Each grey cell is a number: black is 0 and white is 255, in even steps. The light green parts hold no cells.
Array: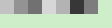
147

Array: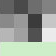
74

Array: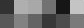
175

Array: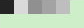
217

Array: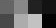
136

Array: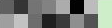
52

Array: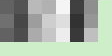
83

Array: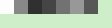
136

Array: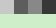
93
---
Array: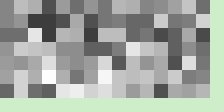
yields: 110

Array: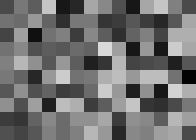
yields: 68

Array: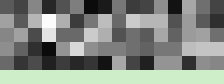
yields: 134

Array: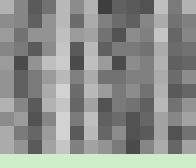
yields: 155

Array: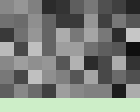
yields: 57

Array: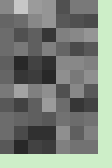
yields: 108

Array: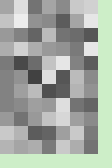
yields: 153
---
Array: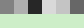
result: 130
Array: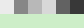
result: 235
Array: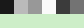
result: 25
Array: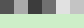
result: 83
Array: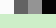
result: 251
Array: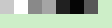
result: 201
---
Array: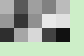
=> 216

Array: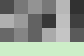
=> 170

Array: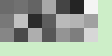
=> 148

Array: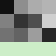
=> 99

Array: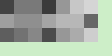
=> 151

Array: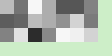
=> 247

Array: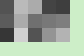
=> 83

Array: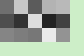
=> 119

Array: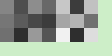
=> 241

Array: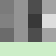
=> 148
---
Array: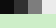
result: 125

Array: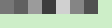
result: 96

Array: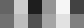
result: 81

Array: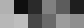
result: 42

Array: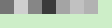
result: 134

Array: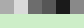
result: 109

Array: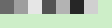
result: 105
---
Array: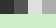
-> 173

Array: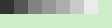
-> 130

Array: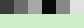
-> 109

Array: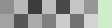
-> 87

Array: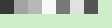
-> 120

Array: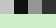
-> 149

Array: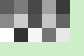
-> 72
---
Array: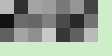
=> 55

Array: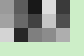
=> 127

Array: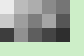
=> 94

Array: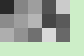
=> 112

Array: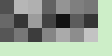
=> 170

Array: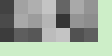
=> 196

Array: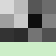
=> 44

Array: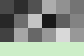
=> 152

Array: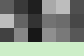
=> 143

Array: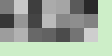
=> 75
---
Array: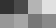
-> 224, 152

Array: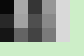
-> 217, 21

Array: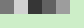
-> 157, 119

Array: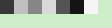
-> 245, 56

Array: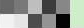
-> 135, 241

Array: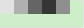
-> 143, 226

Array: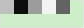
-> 99, 192

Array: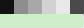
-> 74, 18

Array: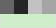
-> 165, 101

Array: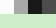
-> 76, 252
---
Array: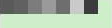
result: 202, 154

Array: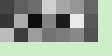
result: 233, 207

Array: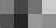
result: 202, 154

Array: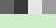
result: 231, 155

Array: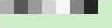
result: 246, 211

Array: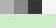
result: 245, 179

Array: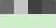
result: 196, 107

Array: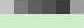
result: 196, 157
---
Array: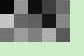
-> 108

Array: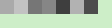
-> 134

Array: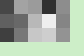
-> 141

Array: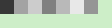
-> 163

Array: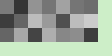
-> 123

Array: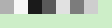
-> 176

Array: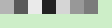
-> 152

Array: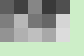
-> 134

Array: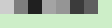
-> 126

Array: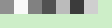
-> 143
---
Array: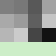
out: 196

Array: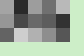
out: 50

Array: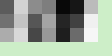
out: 240

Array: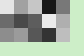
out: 175

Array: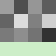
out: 207

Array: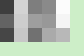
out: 245

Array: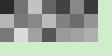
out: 148

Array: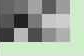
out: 204

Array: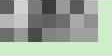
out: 144

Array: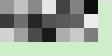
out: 236
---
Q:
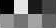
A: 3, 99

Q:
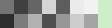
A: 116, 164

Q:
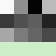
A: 249, 72

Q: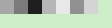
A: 167, 212

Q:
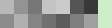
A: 184, 160

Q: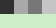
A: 49, 197

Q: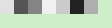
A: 225, 174

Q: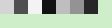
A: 212, 39

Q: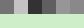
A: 115, 137

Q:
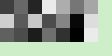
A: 63, 235
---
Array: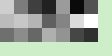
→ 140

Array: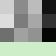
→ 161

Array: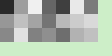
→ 225

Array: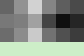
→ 140

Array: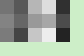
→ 68

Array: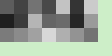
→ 139
